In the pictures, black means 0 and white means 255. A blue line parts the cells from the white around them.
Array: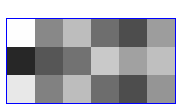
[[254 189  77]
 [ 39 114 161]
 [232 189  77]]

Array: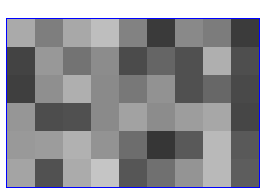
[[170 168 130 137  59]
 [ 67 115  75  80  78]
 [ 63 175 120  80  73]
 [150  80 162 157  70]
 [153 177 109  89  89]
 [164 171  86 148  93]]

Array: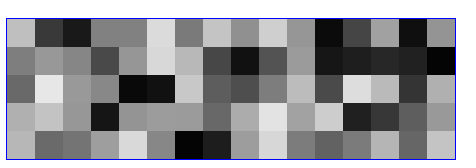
[[191  25 129 122 144 150  69  15]
 [126 134 150 184  17 155  30  33]
 [105 153   9 200  78 188 221  52]
 [176 151 148 155 172 162  32  94]
 [183 116 217   4 157 124 123 102]]

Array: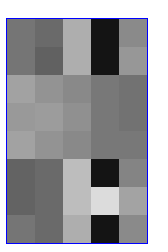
[[117 174 138]
 [117 174 151]
 [162 137 114]
 [153 144 114]
 [162 137 120]
 [ 99 189 132]
 [ 99 189 163]
 [117 174 138]]

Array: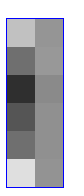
[[193]
 [111]
 [ 47]
 [ 85]
 [111]
 [223]]

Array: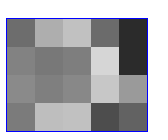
[[109 193  43]
 [130 126  43]
 [138 136 154]
 [123 193  98]]

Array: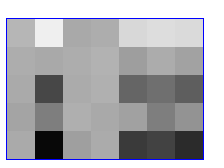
[[182 169 216 218]
 [173 173 158 162]
 [170 171 101  94]
 [164 175 161 147]
 [170 159  58  43]]

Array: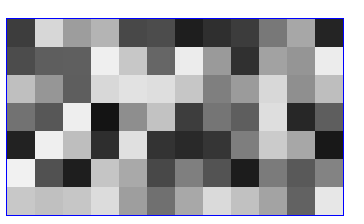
[[ 61 157  72  30  60 167]
 [ 76  95 199 236  48 149]
 [191  94 226 198 155 143]
 [114 238 142  61  94  39]
 [ 34 190 224  41 126 167]
 [241  30 169 127  28  89]
 [200 198 158 168 193  98]]

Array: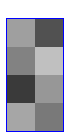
[[159]
 [130]
 [ 58]
 [166]]
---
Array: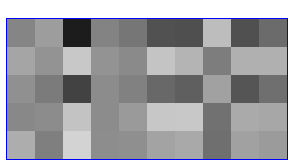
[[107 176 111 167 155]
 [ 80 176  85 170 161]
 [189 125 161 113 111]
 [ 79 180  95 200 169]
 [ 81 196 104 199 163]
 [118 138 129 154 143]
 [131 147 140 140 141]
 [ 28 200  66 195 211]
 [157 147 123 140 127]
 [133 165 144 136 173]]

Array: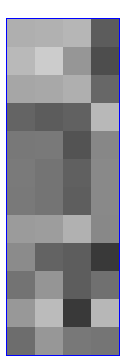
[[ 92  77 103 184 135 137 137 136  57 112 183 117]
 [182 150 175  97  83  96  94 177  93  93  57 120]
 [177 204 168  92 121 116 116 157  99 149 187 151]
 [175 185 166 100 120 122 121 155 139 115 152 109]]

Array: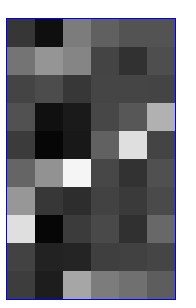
[[ 83  78  68 177  68  80  74 104  69  93]
 [ 83  49  69  87 223  50  58  48  65 112]
 [ 96  68  69  71  97  71  66  73  63 124]
 [124 133  55  26  24 245  45  59  36 166]
 [ 15 149  76  16   6 146  55   6  34  29]
 [ 54 116  68  81  59 101 151 223  66  61]]

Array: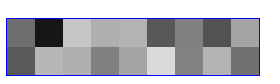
[[164 113]
 [ 82 179]
 [128 130]
 [ 88 218]
 [179 165]
 [175 128]
 [197 175]
 [ 22 183]
 [110  89]]

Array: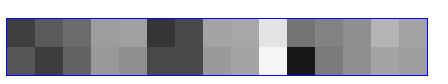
[[163 158]
 [180 164]
 [143 144]
 [130 122]
 [115  23]
 [227 245]
 [167 164]
 [163 154]
 [ 73  73]
 [ 53  73]
 [160 142]
 [157 153]
 [107  99]
 [ 90  60]
 [ 63  86]]

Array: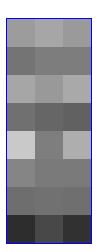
[[154 125 169  97 174 122 111  49]
 [166 125 153 102 126 122 113  72]
 [156 116 166 112 201 133 110  45]]

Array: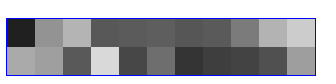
[[204 158]
 [179  80]
 [123  67]
 [ 90  62]
 [ 86  52]
 [ 94 110]
 [ 91  71]
 [ 88 217]
 [180  89]
 [147 159]
 [ 32 170]]
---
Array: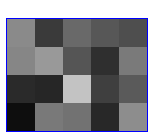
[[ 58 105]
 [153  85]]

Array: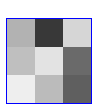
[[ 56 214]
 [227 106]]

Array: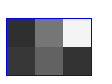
[[118 244]
 [ 98  51]]

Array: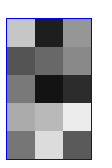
[[ 30 150]
 [104 137]]

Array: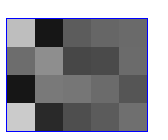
[[ 22  92]
 [142  71]]

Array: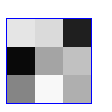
[[218  31]
 [164 193]]

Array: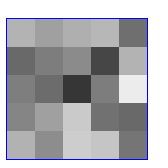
[[160 175]
 [125 139]]

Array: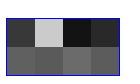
[[203  19]
 [ 90 107]]

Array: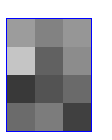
[[130 150]
 [ 97 140]]
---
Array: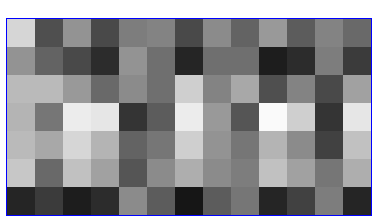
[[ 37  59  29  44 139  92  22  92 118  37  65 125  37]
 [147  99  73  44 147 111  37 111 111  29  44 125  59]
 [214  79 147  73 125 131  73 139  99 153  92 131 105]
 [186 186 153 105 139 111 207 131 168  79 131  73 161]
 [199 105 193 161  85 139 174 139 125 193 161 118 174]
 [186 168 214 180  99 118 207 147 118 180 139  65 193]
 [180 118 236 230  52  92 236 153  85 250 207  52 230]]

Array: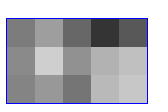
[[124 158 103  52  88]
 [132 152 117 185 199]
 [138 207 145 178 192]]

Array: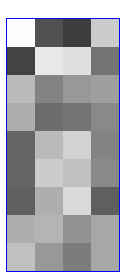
[[252  81  61 204]
 [174 109 116 137]
 [192 152 124 167]
 [174 180 145 167]
 [186 131 152 159]
 [101 204 192 137]
 [101 186 210 131]
 [ 95 174 217  95]
 [ 67 232 224 116]]

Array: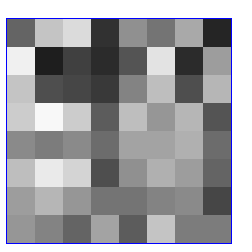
[[240  30  64  43  84 227  43 157]
 [196  78  70  57 131 190  78 182]
 [150 131 100 163  92 196 124 124]
 [138 124 138 108 163 163 176 108]
 [157 182 150 116 116 131 138  70]
 [204 248 204  92 190 150 182  84]
 [190 234 212  78 144 176 157 100]
 [100 196 219  49 144 116 169  37]]

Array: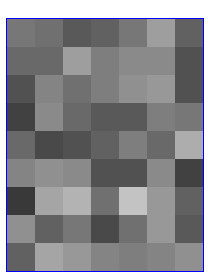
[[105  73  81  97 126 105 173]
 [119 112  89  97 119 158  97]
 [ 65 138 105  89  89 126 119]
 [ 81 132 112 126 144 152  81]
 [144  97 119  73 112 152  89]
 [132 144 138  81  81 138  65]
 [ 97 165 152 132 126 132 144]
 [105 105 158 126 138 138  81]
 [ 57 165 179 112 195 152  97]]

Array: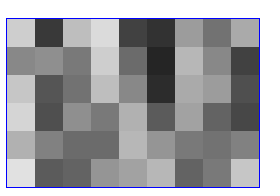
[[225  91  99 149 162 183  99 121 198]
 [177 129 107 107 183 149 121 114 129]
 [198  85 114 190 136  44 170 156  79]
 [136 143 121 206 107  37 183 136  65]
 [213  79 143 121 177  91 162  99  71]
 [206  57 190 219  65  50 156 114 170]]

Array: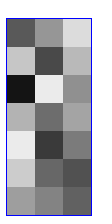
[[204 103  81]
 [158 131  97]
 [235  58 123]
 [ 20 235 144]
 [179 109 164]
 [198  73 185]
 [ 89 150 220]]

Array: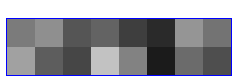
[[161  93  70 194 130  27 107  78]
 [123 143  85  99  62  42 149 115]]
